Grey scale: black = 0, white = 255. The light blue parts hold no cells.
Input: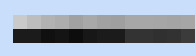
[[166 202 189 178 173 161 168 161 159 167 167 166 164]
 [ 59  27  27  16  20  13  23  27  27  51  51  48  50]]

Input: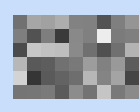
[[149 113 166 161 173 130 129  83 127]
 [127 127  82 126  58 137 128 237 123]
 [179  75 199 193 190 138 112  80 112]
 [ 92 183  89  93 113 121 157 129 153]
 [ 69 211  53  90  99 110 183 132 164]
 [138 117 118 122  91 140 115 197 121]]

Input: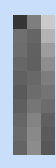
[[202  53 126]
 [179 111 101]
 [157 109  97]
 [141 103  96]
 [125  97 104]
 [116  90 108]
 [108  95 118]
 [ 96 102 131]
 [ 91 106 137]
 [ 87 100 140]]

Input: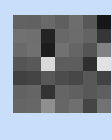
[[ 23  98  97 105  95 109  87]
 [ 54 113 111  36 104 108  99]
 [130 106 112  28 113 101  84]
 [226  85  89 217  93  93  47]
 [ 66  65  68  88  76  71  88]
 [ 95  98 101  51 101  96  88]
 [114 101 103 143 102 111  69]]

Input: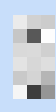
[[204 235 209]
 [253 198  88]
 [208 217 218]
 [222 227 215]
 [181 201 212]
 [149 245  61]]

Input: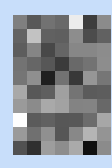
[[139 127  88 114 105 236  61]
 [ 97  99 194  97  95 141  76]
 [140  93 133  72 101 135 135]
 [141 115 102  87  59 105 115]
 [118 117 143  31 114  56 150]
 [ 93 169  88  95 160 116  91]
 [104 154 139 169 162 131 132]
 [167 254  91  97  87  88 108]
 [148 154 112 144  86 136 181]
 [139  81  47 157 141 170  16]]

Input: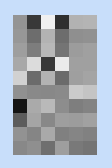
[[180 148  56 240  47 178]
 [145 151 109 179 109 143]
 [160 158 125 184 116 156]
 [160 168 220  56 235 160]
 [164 209 107 179 107 159]
 [196 144 137 136 138 203]
 [131  20 170 185 141 126]
 [161  92 165 136 158 156]
 [129 146 133 169 128 133]
 [116 136 143 111 158 121]]

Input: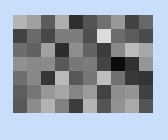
[[104 180 160  92 173  46  84 112 152  66]
 [ 74  66 106  71 125 125  78 219 108  92]
 [167 109  97 161  45 142  99  60 137 187]
 [150 145 136 139  89 120 124  68  11  49]
 [ 52 111 136  54 185  88 118 190 113  57]
 [ 64  94 118 151 166 133 155  66 142 148]
 [ 84  88 140 178 129  61 180  84 146 169]]
